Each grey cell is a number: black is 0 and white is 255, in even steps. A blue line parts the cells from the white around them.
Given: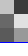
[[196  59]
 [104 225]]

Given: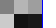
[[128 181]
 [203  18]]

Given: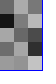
[[106 171]
 [ 20 124]]

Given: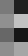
[[122  32]
 [144 193]]

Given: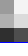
[[155 244]
 [176 219]]

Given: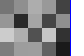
[[117 143]
 [150  41]]
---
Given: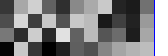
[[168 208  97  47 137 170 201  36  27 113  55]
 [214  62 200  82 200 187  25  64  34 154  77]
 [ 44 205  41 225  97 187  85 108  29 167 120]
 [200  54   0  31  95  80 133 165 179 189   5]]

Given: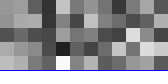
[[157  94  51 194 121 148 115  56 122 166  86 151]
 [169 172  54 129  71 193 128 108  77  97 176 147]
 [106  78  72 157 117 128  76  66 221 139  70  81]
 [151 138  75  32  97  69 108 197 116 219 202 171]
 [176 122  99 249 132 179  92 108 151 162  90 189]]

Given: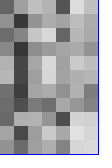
[[159 191 179  85 220 191 101]
 [ 57 147 172 163 189 172 146]
 [133 198 215 101 182 170 109]
 [ 55 142 155 165 170 147 137]
 [ 71 166 215 161 202 190 179]
 [ 71 159 214 163 176 181 183]
 [ 62 164 171 145 177 125 113]
 [ 79 122 110 168 150 131 109]
 [175 178 149  77 211 208 105]
 [ 73 157 202 168 225 213 164]
 [107 159 174 131 213 217 146]]

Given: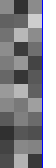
[[ 49 139 139]
 [101 206  97]
 [184 140 114]
 [ 59 111 141]
 [151  68 124]
 [ 54  88 103]
 [184  96 154]
 [121 159 136]
 [128 107  90]
 [ 86  79  48]
 [136 131  67]
 [179  56  76]]

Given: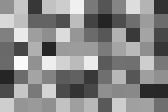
[[199  55 194 205 240 121  85 133 221 180  50 144]
 [191  99  99  79 188  67  36  77 110 156 108 217]
 [234 158 142 220 150 107  87 177  57 164  71 128]
 [ 69 176  37 155 156 155 123 164 185 143  54 105]
 [250 145 238 210 187 235  90 113 112 206 120 106]
 [108 164 131  91  97  56 111 183  86 159 144  37]
 [198 121 212  75  51  72 143 136 137  40  39  74]
 [149 154 144 194 159 184  89 205 160 162 111 206]]

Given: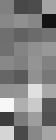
[[ 72  76 164 128]
 [144 135  19 136]
 [ 98 107 115 111]
 [132 144 152 112]
 [128 148 130 136]
 [ 90 145 120 102]
 [148 224 168 146]
 [175 202  87 247]
 [124 158  81  60]
 [ 73 136 165 213]]

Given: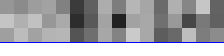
[[139 157 162 129  59  96 173 125 182 166 106 176 134 198  99 150]
 [176 193 151 170  45  89 163  33 162 168 112 153  70 121  97 196]
 [188 162 180 182  84 111 167 131 202 168  93 105 190 125 140 159]]

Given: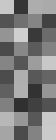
[[ 53 173 170 200]
 [112 133  66  83]
 [207  57 107 148]
 [136  91 130  74]
 [ 86 157 200 133]
 [175  88 101  76]
 [176  50 149  96]
 [ 48  64  82 128]
 [152  88 201 183]
 [ 75 131 203 165]]

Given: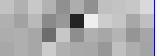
[[177 200 178 144 173 144 192 195 199 217 194]
 [162 185 138 152  35 238 205 197 167 191 176]
 [175 167 109 199 142 176 167 180 149 166 173]
 [175 167 203 176 169 168 152 192 173 164 168]]
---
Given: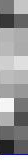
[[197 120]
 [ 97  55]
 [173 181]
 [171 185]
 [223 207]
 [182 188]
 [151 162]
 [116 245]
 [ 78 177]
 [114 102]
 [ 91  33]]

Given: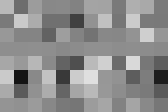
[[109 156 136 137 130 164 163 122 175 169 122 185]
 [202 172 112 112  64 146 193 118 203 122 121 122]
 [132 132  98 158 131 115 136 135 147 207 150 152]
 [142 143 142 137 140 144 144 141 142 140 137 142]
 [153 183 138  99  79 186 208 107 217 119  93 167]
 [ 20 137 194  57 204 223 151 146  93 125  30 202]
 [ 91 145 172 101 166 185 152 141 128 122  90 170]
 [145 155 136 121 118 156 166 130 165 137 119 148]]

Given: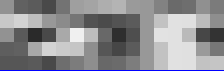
[[ 97  91  73 115 159 164 174 180 154 152 130 106 110 144 123 146]
 [211 190 152 139 117  82  75  83  91 152 194 225 224 188 142 200]
 [ 90  42  73 169 240 189 104  46  78 152 226 225 186  71  51 146]
 [ 97 168 211 203 197 142  86  70  91 152 194 225 224 154 119  94]
 [ 86  90  73 110 124 142 104 107 125 152 194 225 224 194 197  86]]

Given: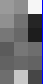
[[142 246 154]
 [114  37 144]
 [104  29 119]
 [119 110  91]
 [104  99  98]
 [199  70 110]]

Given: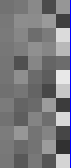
[[119 137  75 150 114]
 [141 140 154  63 120]
 [135 109 123 219 122]
 [126 144 134 185 119]
 [ 80 134 101 108 117]
 [143 107  93 232 116]
 [118 100  71 199 112]
 [100 106 156  60 123]
 [ 94 132 110 216 114]
 [151 116 132  70 124]
 [106 115 156  49 121]
 [ 88 120  85 212 119]]

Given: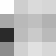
[[206 218 214 254]
 [185 191 178 168]
 [188 202 186  42]
 [209 225 215 141]]

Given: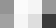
[[251 245 151 148]
 [246 222  58 162]]

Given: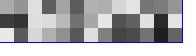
[[148 223  94 164  92 176 174 213 227 117 123 150 170]
 [ 52 222 220 185 114 167 231  82  97 224  42 227  61]
 [ 90 215 176 144  88 222 129  68  75 115  30 100 232]]
